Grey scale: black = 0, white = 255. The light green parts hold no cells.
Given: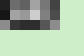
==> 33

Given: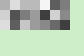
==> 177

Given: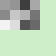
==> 158

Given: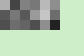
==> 176

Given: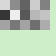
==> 216

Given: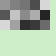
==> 150

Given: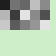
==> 30

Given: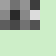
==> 159

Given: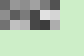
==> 104
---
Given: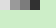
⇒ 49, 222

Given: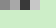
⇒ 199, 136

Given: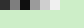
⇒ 240, 47

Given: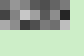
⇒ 122, 170

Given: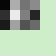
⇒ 139, 26

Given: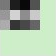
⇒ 82, 172

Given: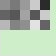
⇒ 43, 183

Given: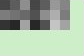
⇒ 133, 51

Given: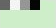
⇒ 5, 101

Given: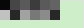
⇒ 99, 193
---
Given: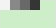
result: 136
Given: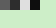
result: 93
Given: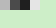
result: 185
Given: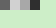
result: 168
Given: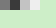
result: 195
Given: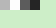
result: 183
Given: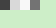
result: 217
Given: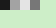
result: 163
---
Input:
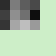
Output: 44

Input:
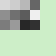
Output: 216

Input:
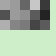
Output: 166

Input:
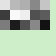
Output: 227

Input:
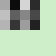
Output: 168

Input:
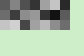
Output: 91

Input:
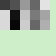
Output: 60
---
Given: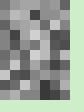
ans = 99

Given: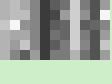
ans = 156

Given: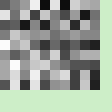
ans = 167

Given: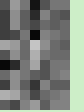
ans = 118

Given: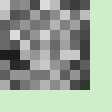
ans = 82

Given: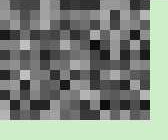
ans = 68
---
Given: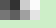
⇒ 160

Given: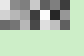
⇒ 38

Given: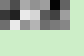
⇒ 65

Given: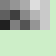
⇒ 181

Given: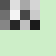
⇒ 70

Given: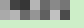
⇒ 193
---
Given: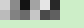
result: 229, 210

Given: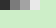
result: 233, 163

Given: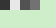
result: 232, 114

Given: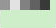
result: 226, 150

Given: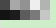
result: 238, 198

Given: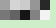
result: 243, 213
